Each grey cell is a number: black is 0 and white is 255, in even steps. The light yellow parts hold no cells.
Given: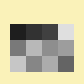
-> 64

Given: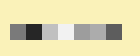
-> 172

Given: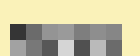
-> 142

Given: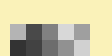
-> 216

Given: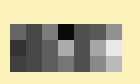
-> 88

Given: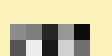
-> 152
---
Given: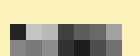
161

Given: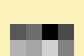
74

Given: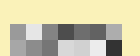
173

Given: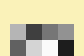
146

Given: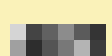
52

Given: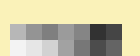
69
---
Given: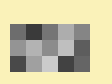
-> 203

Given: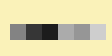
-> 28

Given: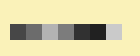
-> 179

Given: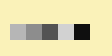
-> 83

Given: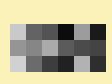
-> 61

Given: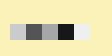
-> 166

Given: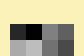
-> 114

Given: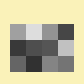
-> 132

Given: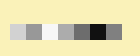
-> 247

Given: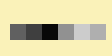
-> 8
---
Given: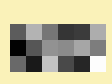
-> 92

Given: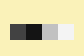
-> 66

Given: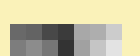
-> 105

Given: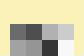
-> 107

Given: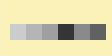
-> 204

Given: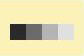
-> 42
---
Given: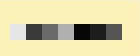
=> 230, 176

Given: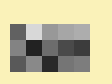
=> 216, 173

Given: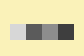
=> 215, 141

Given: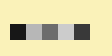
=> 204, 183

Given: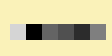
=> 213, 127

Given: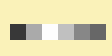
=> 253, 192
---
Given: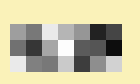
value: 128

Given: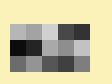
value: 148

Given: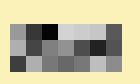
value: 175

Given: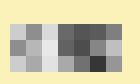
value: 169

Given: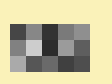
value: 86

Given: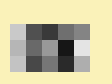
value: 72

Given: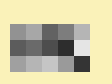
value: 181

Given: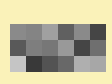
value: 57
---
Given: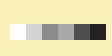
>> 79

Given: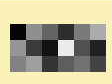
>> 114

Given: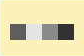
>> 137

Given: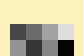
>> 134

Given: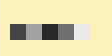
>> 111

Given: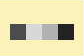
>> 177
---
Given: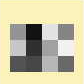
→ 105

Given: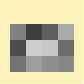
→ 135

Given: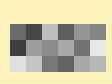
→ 183

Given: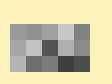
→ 76

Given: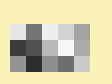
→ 202

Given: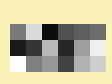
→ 206

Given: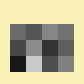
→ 128

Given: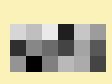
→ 68
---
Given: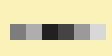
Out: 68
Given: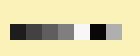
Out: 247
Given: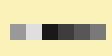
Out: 61
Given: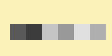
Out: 153
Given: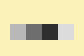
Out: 110
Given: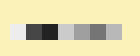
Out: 159
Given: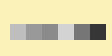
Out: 211
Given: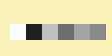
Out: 110
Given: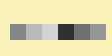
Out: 49
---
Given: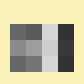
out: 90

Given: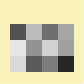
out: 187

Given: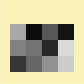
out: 13

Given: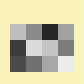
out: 138

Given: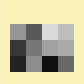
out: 89

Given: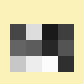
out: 221
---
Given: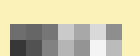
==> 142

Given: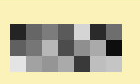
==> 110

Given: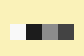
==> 67

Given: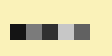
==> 97

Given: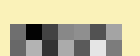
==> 164

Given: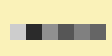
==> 101

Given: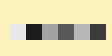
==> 59

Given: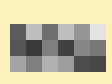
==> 227

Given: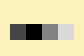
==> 217
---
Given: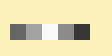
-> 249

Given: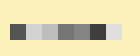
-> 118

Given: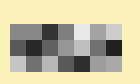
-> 150

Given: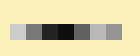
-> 14

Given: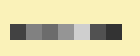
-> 149

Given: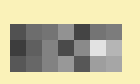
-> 74

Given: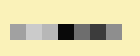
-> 9
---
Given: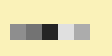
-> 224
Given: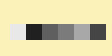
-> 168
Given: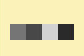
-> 210
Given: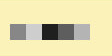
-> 94
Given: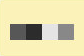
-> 228
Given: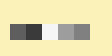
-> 157
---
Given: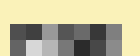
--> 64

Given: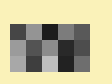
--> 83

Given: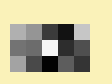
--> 108

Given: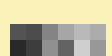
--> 76

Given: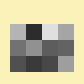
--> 145

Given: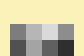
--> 182

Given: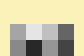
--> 229
